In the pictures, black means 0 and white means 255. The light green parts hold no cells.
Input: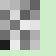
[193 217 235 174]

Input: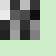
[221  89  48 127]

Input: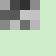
[164  88 109]

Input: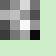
[ 97 191 248  11]

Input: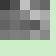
[ 55 118 100 155]

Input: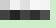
[206  36]

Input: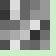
[ 68 205 159  48 148]

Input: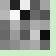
[171 247 118 201 102]
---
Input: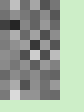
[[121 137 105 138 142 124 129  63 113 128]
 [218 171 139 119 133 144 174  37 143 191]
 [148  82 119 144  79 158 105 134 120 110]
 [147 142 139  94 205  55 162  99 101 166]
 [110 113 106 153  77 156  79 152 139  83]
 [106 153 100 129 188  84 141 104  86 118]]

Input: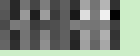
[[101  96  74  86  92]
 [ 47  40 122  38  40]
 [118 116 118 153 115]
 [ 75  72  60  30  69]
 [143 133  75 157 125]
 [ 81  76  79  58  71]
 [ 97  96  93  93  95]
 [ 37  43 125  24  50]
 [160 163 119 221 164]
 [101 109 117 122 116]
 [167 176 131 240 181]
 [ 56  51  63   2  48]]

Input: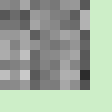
[[137 190 123 172 171 153 118  87 139]
 [138 153 129 151 131 152 117 107 131]
 [154 201 142 191 165 166  99  84 166]
 [102  89 109 105 146  94 164 154 112]
 [126 117 131 135 130 126 143 147 128]
 [124 135 119 138 118 144 136 128 120]
 [167 175 164 153 132 165 113 125 149]
 [142 173 133 165 148 156 108  94 152]
 [ 82  44  92  88 101  87 178 180  88]]

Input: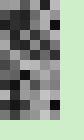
[[119  49 180  46 106  70 101 168 132  30  78 153]
 [ 62  22  47  18  98 107 163  47  34  47  45 157]
 [133  57 155 152  17 186 110  36 140  39  34  87]
 [148 156 142  78 140 182  47 138  51 125 106 166]
 [196 155 194 144 171 145 103  48 118 174 177  33]
 [143  12 170 126 134 165  47 117 179  15 146 186]]

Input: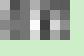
[[162 134 161 189]
 [106 119 103  79]
 [117 117 117 117]
 [217 250 209 175]
 [ 77  63  85 119]
 [168 215 152  94]
 [104 141 107  91]]

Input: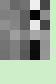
[[113 116 123 143 127 135]
 [126 127 158 133 130 105]
 [ 88  95 131  95  95 113]
 [ 11  14 168 233   4 239]
 [150 147 155  65 142  68]]
